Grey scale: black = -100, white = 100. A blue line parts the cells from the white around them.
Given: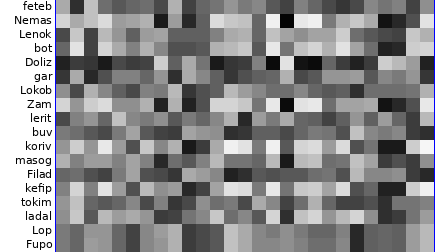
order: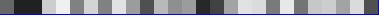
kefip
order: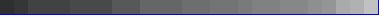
feteb
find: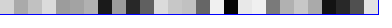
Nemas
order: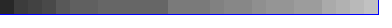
Lop
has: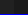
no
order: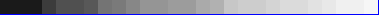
koriv
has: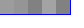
no

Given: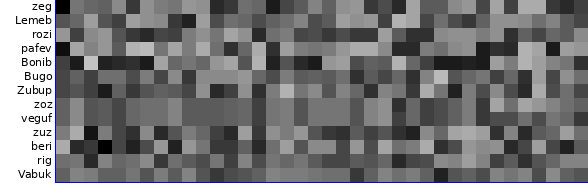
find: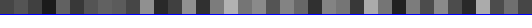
Zubup
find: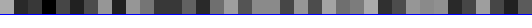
beri
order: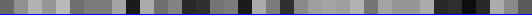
pafev

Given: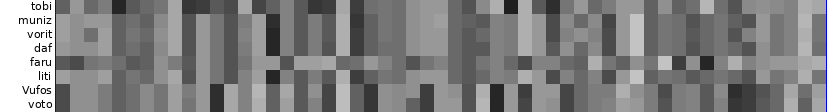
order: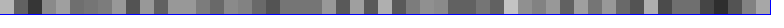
muniz
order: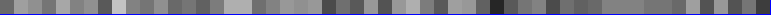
vorit
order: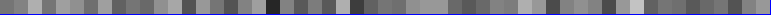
vorit
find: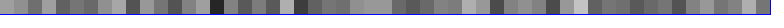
vorit

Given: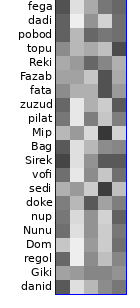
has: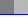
yes
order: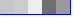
Dom
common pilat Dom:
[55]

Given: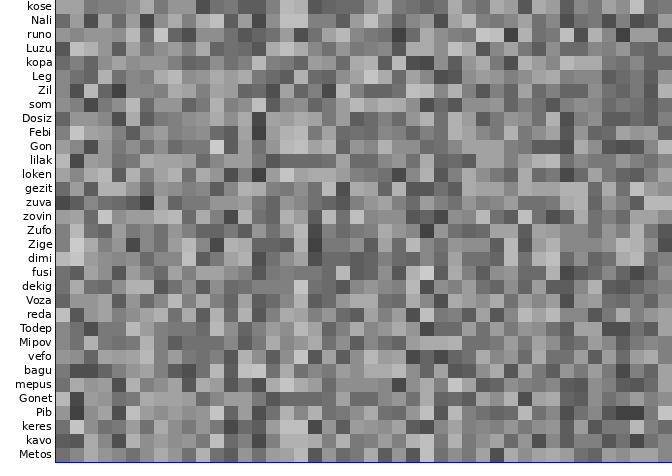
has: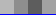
no
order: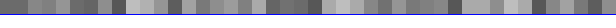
Luzu
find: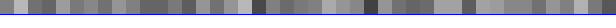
Zufo
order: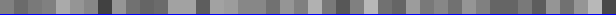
Zufo
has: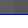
yes
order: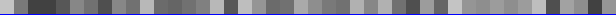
Pib
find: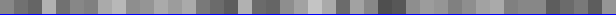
Leg

